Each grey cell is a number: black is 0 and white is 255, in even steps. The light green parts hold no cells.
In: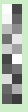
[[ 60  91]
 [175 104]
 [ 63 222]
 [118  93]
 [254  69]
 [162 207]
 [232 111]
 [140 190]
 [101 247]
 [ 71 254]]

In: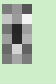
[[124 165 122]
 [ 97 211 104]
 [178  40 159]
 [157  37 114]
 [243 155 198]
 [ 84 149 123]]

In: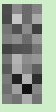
[[115 172 114 129]
 [134  17 161 111]
 [ 46 179  33 122]
 [ 96 129 171  89]
 [150 141 179 116]
 [117  85  82  66]
 [152 108 142 128]
 [ 63 139  80 117]
 [169 106 198  73]
 [130 106 137  77]]

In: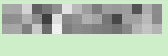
[[179 195 179 135 115 123 127 135 139 126 240 108 200 127 167 165]
 [137 186 162 160  71 118 164 176 146 136 222  62 140 176 144 142]
 [139 172  83 157 153 157 124 157 185 226 142 118  97 212 167 168]]

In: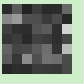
[[ 72  55  58  60  43  45  39]
 [ 75 109 113  80 139  54  90]
 [187  51 110  90  72  69  99]
 [ 70  46  59  64  41  60  52]
 [211  47  91  83  45  47  63]
 [ 39  75  58  77  80 154 136]
 [104  44  42  61  35  90  43]]

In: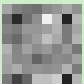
[[179  35 205 190 191 102  65 122]
 [123 178 147 142 148 142 172 158]
 [160 135 140 124 100 139 136 164]
 [119 153 131 153 141 161 133 177]
 [179 122 169 191 157 139 105 122]
 [165 121 179 159 150 152 123 132]
 [182  35 185 241 142 112  42 113]
 [145 167 149 138 112 118 128 164]]

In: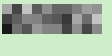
[[138  71 142  68 131 132 153  85 114  24]
 [196 109 167  56  87  96 130 133  96  66]
 [146 157 127 102 102 142  92 195  70 165]]

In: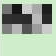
[[202 155  85 182 127]
 [ 40 185  42  45  48]
 [ 30 169 204  21 116]]

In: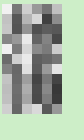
[[152  89 217 198 102 207]
 [ 59 125  74 164 108 192]
 [ 56 136  76 173 111 189]
 [ 68 121  69 158 106 195]
 [228 154  91 223 104 130]
 [117 103  95 233 207 107]
 [204 123 138 214 123 240]
 [ 73 131 100 233 152 134]
 [ 88  93  80 148  84 198]
 [141  64 214 181  87 194]
 [192 117 153 206 120 241]]
